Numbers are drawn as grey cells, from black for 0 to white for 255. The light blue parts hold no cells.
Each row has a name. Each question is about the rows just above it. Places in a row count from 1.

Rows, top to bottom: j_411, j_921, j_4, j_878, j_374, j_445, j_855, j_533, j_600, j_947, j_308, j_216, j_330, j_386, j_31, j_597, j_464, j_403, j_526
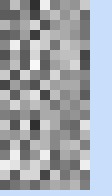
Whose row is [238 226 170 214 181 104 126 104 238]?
j_464
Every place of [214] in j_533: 3 6

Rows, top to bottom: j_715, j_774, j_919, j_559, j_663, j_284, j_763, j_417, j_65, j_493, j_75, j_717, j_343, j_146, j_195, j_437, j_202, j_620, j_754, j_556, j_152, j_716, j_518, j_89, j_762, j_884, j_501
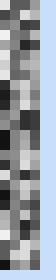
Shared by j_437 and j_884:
[207]
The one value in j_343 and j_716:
[101]

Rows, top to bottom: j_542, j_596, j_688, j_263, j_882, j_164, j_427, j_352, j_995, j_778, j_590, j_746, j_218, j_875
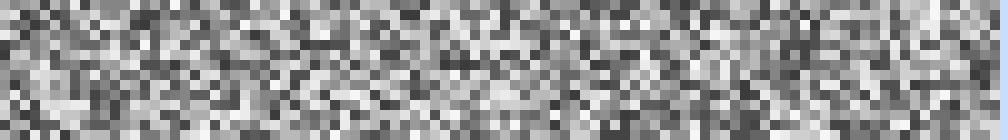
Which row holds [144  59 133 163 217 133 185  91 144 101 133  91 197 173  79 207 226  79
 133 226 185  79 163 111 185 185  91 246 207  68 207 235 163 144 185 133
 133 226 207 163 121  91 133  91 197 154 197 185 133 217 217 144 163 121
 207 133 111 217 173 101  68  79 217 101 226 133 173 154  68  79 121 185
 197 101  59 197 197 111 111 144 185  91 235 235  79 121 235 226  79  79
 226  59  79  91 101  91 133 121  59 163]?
j_995
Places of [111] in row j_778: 17 79 82 84 93
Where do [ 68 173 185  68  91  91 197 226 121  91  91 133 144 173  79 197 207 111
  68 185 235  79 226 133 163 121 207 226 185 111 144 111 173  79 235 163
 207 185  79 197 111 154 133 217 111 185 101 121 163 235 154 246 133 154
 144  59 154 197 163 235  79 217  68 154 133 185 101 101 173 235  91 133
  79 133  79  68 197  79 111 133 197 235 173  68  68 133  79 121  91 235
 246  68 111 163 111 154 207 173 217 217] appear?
j_218

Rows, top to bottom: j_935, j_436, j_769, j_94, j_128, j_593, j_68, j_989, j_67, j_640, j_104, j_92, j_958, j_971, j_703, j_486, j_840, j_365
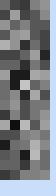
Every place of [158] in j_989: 1 5
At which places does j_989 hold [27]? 2 3

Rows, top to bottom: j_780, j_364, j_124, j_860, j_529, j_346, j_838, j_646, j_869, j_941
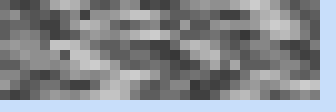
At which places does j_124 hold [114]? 31
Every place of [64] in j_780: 3 15 17
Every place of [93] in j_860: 1 5 8 19 20 23
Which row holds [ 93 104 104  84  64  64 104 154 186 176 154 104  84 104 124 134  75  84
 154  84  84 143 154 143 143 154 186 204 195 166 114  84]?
j_124
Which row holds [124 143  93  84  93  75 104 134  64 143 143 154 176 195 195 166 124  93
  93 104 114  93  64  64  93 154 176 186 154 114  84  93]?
j_364
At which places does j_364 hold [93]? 3 5 18 19 22 25 32
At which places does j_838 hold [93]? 1 2 14 25 26 27

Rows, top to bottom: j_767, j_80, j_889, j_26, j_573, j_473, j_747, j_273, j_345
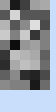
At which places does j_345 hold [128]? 2 3
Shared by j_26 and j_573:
[128]
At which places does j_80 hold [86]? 1 3 4 5
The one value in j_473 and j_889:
[180]
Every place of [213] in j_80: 2
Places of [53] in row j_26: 4
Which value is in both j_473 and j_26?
[53]

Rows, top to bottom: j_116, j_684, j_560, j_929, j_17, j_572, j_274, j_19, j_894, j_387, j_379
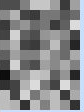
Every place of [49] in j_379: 3 8
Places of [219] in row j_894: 4 7
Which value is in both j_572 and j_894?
[179]
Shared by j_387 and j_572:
[170]
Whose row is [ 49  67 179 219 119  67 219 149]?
j_894

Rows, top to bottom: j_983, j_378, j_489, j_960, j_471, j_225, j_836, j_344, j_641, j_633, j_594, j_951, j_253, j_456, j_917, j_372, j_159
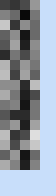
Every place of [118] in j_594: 1 4
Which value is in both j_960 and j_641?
[141]
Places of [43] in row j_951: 2 3
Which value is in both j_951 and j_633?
[118]
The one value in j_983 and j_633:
[74]

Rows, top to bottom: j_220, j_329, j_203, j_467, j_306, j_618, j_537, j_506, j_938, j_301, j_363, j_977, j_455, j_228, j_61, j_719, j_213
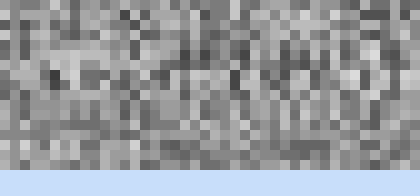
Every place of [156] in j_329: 10 12 30 36
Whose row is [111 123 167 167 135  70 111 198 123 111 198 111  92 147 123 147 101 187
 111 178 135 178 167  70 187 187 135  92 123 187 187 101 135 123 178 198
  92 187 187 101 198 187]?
j_938
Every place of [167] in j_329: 3 4 5 9 16 17 18 32 40
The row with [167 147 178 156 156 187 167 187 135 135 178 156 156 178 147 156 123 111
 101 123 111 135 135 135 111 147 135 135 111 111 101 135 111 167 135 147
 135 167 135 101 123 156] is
j_719

